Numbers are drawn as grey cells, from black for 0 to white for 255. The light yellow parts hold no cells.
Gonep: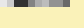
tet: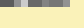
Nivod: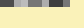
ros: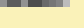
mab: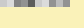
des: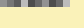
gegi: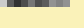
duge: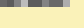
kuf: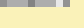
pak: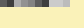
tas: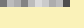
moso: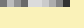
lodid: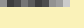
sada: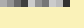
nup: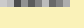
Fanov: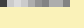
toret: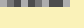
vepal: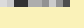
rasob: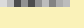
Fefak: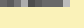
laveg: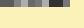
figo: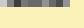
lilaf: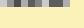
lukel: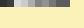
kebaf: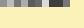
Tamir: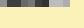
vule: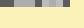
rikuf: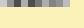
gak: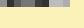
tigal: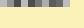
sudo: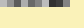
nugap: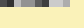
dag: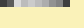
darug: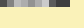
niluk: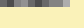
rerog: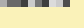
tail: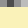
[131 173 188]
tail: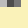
[173  92 105 188]
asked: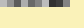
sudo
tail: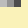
[188  77 118 173  92 105 188]
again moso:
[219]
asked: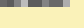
duge
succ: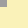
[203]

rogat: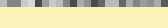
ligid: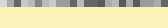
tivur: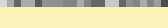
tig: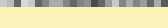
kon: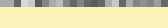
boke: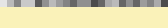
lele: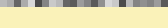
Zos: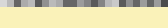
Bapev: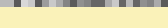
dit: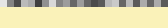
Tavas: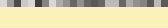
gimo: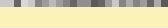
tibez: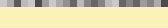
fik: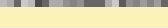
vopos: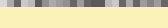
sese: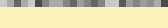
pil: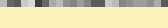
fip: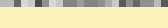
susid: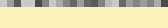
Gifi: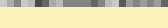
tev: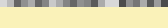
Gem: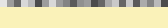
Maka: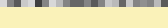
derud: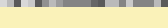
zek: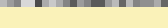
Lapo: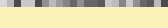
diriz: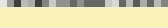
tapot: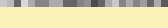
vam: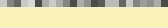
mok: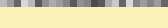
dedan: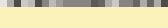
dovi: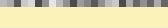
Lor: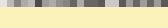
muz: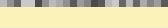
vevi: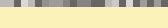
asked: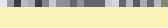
diriz
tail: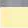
[171  90]
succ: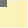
[171]

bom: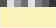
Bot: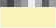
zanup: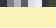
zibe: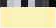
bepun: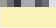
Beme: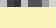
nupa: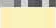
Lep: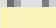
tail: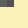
[209  94]
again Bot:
[155]
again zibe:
[193]
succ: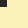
[193]
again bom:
[224]
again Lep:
[224]

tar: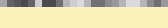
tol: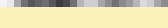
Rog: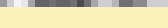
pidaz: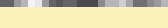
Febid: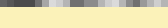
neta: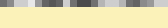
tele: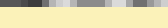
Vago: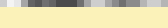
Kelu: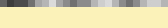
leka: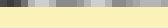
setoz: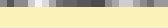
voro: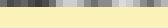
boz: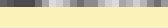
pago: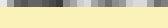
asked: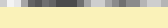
Vago
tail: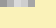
[139]
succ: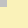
[218]
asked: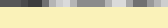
tele
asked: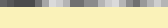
Febid
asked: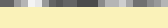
pidaz

